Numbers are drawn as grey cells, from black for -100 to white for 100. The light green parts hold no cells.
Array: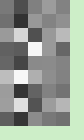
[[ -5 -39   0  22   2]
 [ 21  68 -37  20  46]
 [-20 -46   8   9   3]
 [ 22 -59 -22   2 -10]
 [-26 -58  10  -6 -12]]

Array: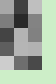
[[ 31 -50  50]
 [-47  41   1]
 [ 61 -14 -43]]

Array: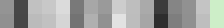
[[ 16 -44  51  57  72  -5  31  21  61  49  33 -53   4  14  54]]

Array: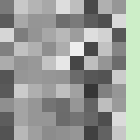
[[ -4  57  41  32  73  49 -43  38  18]
 [ 68  -2  16  31  44  23  74  65 -32]
 [ 35  15  19  53  81 -45  49  17 -15]
 [-30  59  37  24  50  26 -58   0  18]
 [-27  29  18  18 -16  -9 -19 -39  72]]

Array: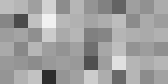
[[ 49  43  25  65  10  43  16   1 -22  25  14  35]
 [ 23  29  12  60  33  43   0   4  42  37  33  39]
 [ 20  17  10  20  24  20 -37  24  76  42  35  43]]

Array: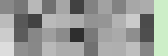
[[  7  -7  44 -12  30 -49   2  27   2  31  35]
 [ 60 -28   6  25   9 -64  -5  29  33  11 -39]]
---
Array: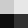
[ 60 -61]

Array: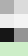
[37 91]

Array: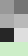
[20 45]

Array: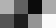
[ 40 -76]

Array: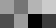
[25 23]

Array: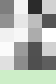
[-1 80 35 64]

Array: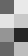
[-20  58]

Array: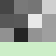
[-46 -30  15]
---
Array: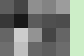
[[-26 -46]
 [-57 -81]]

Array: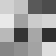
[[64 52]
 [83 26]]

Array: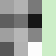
[[ 27  40]
 [-26 -11]]

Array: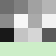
[[-14   0]
 [  9  94]]

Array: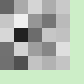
[[-21  33]
 [ 55  88]]

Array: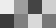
[[ 86  23]
 [-53   0]]

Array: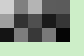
[[ 63   0]
 [ 25 -61]]
